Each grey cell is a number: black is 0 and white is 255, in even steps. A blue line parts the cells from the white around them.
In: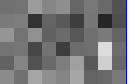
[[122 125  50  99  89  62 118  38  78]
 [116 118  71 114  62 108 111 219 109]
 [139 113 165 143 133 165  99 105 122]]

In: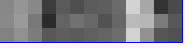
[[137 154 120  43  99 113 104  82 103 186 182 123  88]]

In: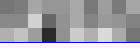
[[137 137 209 103 146 169 132 153 147 130]]

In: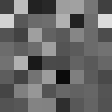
[[210  88 107 110 177  33 110 219]
 [108  95 109 159  84  91 107 114]
 [ 93  67 115 157  11 127  91  73]
 [ 83  87 131 130  46  88 100  82]]

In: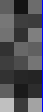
[[119  62  60]
 [ 50 104  96]
 [ 50  38  36]
 [192  59 163]]

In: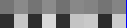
[[ 47 198  45 216  47 196 201  43 203]]

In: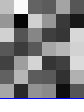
[[150   5 208 150  57  24]
 [ 88  60  89 166 182 210]
 [ 97 182  92  89  49 177]]

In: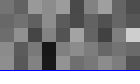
[[104 113  96 141  91  74  98  81 102  86]
 [139  91 121  23 128 140 125 103 115 106]]
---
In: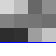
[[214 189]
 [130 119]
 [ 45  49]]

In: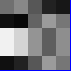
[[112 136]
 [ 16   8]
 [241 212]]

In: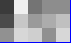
[[ 59 240]
 [ 75 199]
 [145 215]]

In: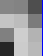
[[134 131]
 [196 188]
 [128 206]]

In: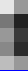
[[230 153]
 [119  34]
 [152  58]]

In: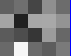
[[ 96 111]
 [164  32]
 [ 91  77]]
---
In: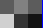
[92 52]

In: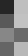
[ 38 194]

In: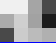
[240 207 187]

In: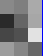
[137 101 226]

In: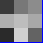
[ 58 189  99]

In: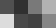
[80 73]

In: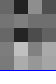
[103 126  76 169]
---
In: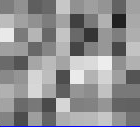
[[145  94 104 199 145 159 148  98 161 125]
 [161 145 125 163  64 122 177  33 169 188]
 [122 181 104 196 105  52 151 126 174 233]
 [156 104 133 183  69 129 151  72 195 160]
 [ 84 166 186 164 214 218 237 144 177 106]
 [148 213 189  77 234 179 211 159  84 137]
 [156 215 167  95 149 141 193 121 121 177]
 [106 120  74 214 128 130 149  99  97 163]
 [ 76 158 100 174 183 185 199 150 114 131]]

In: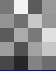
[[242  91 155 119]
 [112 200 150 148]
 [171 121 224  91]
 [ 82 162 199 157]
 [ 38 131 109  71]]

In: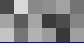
[[216 137 143 162 116  73]
 [ 91 166  59  76 132 164]
 [117 178 155  56 159 195]]

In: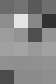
[[115  89 110 107]
 [228 135  49 142]
 [147  78 148 156]
 [164 153 161 161]
 [143 144 146 144]
 [138 139 143  75]]

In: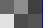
[[141  63 102]
 [ 75  84 225]]

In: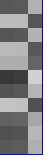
[[ 90 177  87]
 [187  85 189]
 [ 89 179  85]
 [184  88 186]
 [173 100 174]
 [ 60 209  56]
 [ 87 180  83]
 [193  80 195]
 [100 167  97]
 [ 84 183  81]
 [ 92 175  89]]
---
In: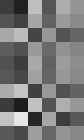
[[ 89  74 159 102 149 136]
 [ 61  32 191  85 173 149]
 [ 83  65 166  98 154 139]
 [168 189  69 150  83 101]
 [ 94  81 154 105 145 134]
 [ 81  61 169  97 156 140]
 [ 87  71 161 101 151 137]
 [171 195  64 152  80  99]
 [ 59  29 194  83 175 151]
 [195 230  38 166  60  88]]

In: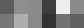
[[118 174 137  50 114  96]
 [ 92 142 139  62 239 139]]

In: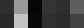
[[ 41 195   9  47  42  66]
 [ 46 153   6  52  46  94]]

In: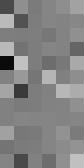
[[132  73 129 109 144 192]
 [ 74 143 123 133 142 162]
 [186  82 125 133 131 135]
 [126 125 126 119 131 144]
 [185 115 125 133 131 101]
 [ 11 193 125 109 120 169]
 [129 153 118 181 128 142]
 [165  58 125 129 183 172]
 [129 123 125 130 131 144]
 [129 133 132 133 131 133]
 [161 120 122 133 146 123]
 [116 123 125 133 139 147]]

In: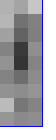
[[150 138 142]
 [178 164 198]
 [182 114 129]
 [161  99 127]
 [131  58 143]
 [147  53 132]
 [131 109 140]
 [146 141 149]
 [187 119 132]]

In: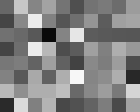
[[ 42 219 128 180  72  81  99 125  74 163]
 [103 199 133 163 116  79 115 122 108 156]
 [ 69 136 236 129  85 111 149  92 160 165]
 [113 105  88  10 132 230  92  89  87  86]
 [ 68 110 236 184  77  92 160 128 174 152]
 [119 125  99 159  97  66 137 125 157  76]
 [130  88 169  97 174 247 133 141 174  40]
 [185 143 174 174 190 105 136 157 121 213]]
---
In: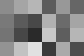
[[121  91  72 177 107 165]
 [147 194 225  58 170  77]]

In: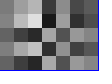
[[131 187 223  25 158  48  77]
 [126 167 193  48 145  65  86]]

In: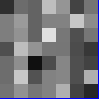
[[126 154  99 130 130 198 140]
 [ 79 189 147 119 118  76  55]
 [109 199  82 130 134  79 175]]

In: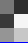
[[ 57 245]]

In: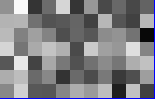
[[179 181 113  83  88 101  65 183  85  65 184]
 [213 117 170 195 176  74 202 160 151 223 132]
 [173 189 106 136  51 106  76 121  58  79 158]]

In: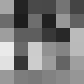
[[108  29 110  33 152  97]
 [234 106 204 145 132 186]
 [153 125 121 130 137 150]]

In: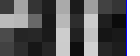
[[187 183 104  25 184  45 204  31  11]
 [ 66  45  23  38 204  14 209  38  29]]

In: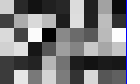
[[ 63 172 217 187  29 222  34 189  46]
 [209 224  22  86 159 132 200 167 197]
 [ 59 231 121 212 124  51 216  86  96]]

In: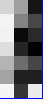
[[244 131  71]
 [222  37   1]
 [163  32  31]]
